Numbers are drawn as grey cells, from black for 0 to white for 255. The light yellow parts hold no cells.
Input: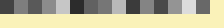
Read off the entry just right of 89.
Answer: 140
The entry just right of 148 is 220
